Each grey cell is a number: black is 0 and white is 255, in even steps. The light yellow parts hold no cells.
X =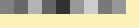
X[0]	129
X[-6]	99
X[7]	120
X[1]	104

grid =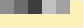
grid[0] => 142
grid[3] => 192
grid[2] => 61
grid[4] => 161

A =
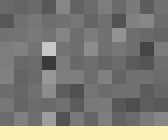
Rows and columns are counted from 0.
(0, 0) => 105
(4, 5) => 104
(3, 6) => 140
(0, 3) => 88
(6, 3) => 140
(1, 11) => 108
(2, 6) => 124
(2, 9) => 111
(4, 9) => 91
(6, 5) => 80
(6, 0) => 108
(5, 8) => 100
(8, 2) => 109
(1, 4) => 113
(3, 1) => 128
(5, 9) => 112
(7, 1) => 101
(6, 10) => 93
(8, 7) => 126
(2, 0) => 113
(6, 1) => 103
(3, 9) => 111
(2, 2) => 121
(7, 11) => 88
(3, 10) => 69
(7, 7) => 122
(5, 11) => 107
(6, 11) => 102
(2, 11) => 101
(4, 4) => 124
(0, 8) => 106
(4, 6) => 110
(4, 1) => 105
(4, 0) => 125
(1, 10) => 134

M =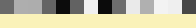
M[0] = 105
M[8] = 109
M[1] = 174
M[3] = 100

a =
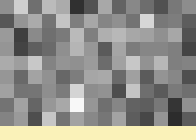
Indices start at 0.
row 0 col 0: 143
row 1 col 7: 133
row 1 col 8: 144
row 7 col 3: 151
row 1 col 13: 93
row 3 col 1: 68
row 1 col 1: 149
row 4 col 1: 158
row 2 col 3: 111
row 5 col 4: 103
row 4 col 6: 155
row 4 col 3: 131
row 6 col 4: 123
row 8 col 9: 93
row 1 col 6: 167
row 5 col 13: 79
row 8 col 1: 154
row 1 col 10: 214
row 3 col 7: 90
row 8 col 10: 71
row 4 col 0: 171
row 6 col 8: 77
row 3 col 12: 127
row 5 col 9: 160
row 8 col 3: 198
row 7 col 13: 145
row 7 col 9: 98
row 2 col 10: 161
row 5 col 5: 125
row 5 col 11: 148
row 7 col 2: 101
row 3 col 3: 106
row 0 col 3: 187

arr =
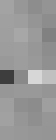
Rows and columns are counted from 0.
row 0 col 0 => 163
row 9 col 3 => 149
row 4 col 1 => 157
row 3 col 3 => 141
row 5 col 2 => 215
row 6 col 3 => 149
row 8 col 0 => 161
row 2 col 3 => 129
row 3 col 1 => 158
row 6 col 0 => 151
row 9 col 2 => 150
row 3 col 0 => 157
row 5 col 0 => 61

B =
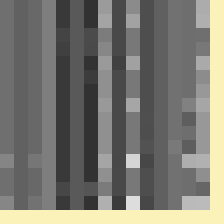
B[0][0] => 111
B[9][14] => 152
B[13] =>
[111, 97, 104, 126, 71, 89, 85, 123, 73, 120, 78, 96, 113, 110, 102]
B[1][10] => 78
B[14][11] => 96
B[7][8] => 73
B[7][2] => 104
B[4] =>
[111, 97, 104, 126, 57, 89, 50, 154, 64, 161, 78, 96, 113, 110, 170]
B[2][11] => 96
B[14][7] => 176
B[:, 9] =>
[139, 162, 120, 120, 161, 120, 120, 166, 120, 120, 120, 213, 120, 120, 221]
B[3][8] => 73
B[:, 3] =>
[126, 126, 126, 126, 126, 126, 126, 126, 126, 126, 126, 126, 126, 126, 126]
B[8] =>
[111, 97, 104, 126, 57, 89, 50, 144, 73, 120, 79, 96, 113, 94, 152]
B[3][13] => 110
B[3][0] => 111
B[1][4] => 57
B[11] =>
[133, 97, 118, 126, 57, 89, 50, 165, 72, 213, 71, 96, 113, 174, 177]
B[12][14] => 143
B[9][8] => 73
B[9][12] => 113
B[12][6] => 50
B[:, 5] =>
[89, 89, 89, 89, 89, 89, 89, 89, 89, 89, 89, 89, 89, 89, 89]
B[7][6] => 50
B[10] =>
[111, 97, 104, 126, 57, 89, 50, 144, 73, 120, 82, 96, 121, 94, 152]
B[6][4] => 57
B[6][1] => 97
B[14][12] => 113
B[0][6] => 50
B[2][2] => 104
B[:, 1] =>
[97, 97, 97, 97, 97, 97, 97, 97, 97, 97, 97, 97, 97, 97, 97]
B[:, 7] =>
[155, 164, 124, 135, 154, 144, 144, 153, 144, 144, 144, 165, 144, 123, 176]
